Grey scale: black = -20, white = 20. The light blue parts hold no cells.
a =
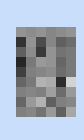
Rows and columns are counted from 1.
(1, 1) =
3
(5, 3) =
1
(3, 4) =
3
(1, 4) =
1
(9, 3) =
-2
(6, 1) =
-4
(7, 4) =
5
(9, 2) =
1
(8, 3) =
8
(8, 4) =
-5
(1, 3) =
3
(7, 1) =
0
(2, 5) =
-5
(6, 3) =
8
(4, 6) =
-1
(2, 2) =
3

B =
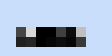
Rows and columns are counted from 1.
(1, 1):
-9
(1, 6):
-18
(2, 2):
-14
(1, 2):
14

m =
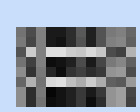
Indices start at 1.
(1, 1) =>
-2
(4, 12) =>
-5
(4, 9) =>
-9
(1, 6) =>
-13
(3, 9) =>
11
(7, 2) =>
-13
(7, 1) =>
2
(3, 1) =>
-7
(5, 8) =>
-13
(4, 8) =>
-16
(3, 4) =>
15
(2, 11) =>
1
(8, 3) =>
-2
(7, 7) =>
-11
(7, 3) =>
-1
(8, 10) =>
3
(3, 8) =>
14
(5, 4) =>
-14
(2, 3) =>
0
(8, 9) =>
-13
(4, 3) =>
0
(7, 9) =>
-11
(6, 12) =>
4
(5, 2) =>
-12
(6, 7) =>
7
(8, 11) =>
5
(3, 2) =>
12
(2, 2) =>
-9

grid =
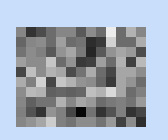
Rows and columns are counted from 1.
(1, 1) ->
1
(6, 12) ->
3
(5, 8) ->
7
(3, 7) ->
-1
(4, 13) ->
9
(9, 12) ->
-12
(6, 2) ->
0
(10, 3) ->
6
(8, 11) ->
0
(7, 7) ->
-4
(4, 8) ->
-10
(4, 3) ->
2
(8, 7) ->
6
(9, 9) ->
-12
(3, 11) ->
6
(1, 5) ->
1
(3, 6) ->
6
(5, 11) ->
6
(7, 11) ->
6
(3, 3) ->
0
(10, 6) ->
-2
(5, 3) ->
2
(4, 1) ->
5
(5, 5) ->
6
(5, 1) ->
-9
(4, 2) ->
2
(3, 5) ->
3
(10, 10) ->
4
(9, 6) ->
-9
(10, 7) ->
2
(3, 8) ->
-14
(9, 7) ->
-19
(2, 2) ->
1
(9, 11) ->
0
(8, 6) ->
1
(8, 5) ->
8

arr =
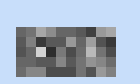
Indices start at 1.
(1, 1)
-4
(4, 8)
3
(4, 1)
-4
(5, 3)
1
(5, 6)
-8
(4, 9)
1
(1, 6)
-4
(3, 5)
-1
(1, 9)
4
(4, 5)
1
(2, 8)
5
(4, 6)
-6
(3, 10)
-8
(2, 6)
4
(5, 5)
-8
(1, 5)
-4

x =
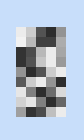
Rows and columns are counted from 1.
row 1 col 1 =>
17
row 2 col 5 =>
7
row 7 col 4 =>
-3
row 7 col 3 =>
-13
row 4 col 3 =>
11
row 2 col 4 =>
-10
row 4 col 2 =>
-7
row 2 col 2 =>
9
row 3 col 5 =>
6
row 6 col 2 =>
12
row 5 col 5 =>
17
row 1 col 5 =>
3
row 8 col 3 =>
0
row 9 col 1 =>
5

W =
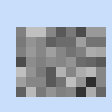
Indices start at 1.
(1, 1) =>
0
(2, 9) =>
-2
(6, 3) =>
1
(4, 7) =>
-3
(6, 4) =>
-6
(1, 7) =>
-8
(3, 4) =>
5
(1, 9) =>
4
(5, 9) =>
1
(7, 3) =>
-1
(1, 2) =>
10
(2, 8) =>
-2
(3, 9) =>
6
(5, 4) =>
-6
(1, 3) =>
10
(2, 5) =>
-3
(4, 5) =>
1

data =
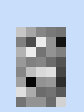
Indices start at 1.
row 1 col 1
11
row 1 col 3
1
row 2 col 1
0
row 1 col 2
6
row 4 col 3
1
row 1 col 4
-1
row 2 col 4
3
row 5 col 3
14
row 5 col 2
10
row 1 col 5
-2
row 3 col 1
8
